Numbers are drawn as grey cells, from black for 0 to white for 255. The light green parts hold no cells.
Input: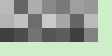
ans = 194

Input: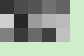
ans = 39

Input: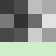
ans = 50

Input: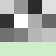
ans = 255

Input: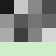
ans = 88

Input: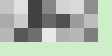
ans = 203
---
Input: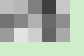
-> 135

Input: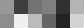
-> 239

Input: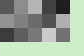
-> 128

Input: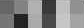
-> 36

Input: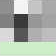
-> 58

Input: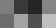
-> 164

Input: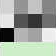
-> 83

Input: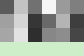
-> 213
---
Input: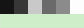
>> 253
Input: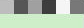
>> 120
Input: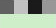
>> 151
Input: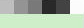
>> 251
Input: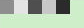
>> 43
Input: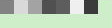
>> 59
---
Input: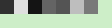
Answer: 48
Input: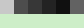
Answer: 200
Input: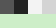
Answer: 85
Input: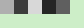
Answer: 175
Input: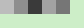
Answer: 188
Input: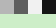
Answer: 182
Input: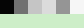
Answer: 5
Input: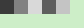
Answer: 58
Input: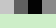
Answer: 198
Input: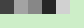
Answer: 65
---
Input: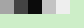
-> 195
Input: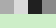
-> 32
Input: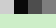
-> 77
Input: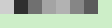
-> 134
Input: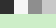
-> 142
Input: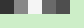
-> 106
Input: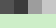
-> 157
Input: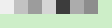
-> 172
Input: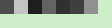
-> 63
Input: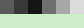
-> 167
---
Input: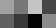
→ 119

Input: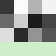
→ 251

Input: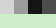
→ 155

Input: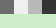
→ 240

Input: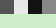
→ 232

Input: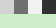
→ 112

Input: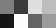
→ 58

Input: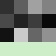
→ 95
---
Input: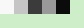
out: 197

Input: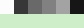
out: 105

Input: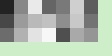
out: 247

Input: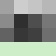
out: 98

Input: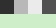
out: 47

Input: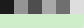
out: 78

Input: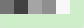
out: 65

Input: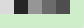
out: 37
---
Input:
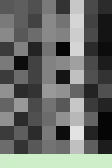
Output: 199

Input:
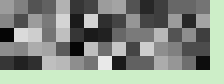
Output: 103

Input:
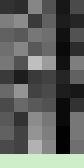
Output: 82

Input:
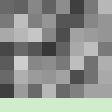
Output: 63

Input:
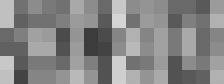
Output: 105
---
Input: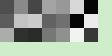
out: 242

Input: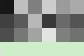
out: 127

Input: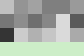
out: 218

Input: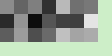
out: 164

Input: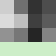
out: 37

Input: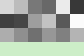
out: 128

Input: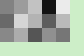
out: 144

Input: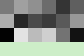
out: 115

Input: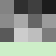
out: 190
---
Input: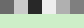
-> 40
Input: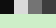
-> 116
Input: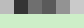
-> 111
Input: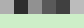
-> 145
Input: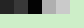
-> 3
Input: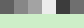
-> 163
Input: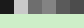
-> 110
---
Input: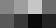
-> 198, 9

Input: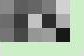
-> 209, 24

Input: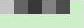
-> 197, 56

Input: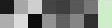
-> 219, 13

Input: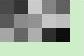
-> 203, 14

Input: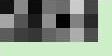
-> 203, 3

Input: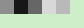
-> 216, 23

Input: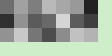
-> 213, 34

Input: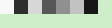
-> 248, 23
